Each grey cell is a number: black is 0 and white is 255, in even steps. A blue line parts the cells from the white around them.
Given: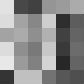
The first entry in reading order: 226
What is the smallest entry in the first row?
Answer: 65
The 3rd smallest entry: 52
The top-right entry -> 171
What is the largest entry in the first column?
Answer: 232
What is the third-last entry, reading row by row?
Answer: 115
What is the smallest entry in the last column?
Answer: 79
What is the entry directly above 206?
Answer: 149
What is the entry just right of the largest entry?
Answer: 155
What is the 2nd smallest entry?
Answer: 46
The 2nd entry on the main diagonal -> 163

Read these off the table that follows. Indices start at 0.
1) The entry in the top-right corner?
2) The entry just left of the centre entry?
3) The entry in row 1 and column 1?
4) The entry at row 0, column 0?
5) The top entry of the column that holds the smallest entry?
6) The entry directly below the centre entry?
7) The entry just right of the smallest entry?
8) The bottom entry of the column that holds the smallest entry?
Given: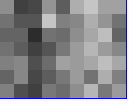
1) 161
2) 85
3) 85
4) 142
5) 71
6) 161
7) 114
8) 64

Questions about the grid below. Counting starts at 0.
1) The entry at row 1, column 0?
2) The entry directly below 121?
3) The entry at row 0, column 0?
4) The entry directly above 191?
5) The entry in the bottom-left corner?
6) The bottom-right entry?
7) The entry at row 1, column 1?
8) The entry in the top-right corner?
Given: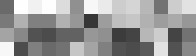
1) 121
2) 164
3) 106
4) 205
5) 247
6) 136
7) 177
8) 226

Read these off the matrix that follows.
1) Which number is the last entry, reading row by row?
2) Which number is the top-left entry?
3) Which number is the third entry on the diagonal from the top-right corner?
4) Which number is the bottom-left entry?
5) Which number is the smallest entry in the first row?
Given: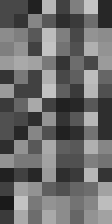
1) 162
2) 72
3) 72
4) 58
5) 33

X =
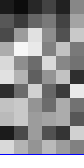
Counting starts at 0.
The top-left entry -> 27
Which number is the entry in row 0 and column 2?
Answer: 39
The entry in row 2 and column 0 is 74
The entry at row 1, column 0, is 87
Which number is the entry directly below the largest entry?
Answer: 142
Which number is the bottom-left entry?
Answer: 217
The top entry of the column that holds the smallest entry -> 12
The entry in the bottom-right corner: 129
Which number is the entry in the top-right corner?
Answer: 135
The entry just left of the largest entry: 172
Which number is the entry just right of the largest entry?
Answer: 233
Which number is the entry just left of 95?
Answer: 179

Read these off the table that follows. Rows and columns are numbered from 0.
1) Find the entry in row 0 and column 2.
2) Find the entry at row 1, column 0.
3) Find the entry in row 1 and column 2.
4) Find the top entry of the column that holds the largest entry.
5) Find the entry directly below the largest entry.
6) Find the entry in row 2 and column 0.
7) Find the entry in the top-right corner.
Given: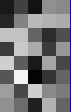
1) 18
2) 37
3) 186
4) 65
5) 71
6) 194
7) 137

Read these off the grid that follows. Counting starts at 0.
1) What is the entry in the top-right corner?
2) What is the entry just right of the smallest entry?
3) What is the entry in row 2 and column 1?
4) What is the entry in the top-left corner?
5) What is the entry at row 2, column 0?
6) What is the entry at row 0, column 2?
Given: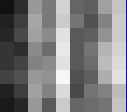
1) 196
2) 45
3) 73
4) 18
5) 39
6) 152
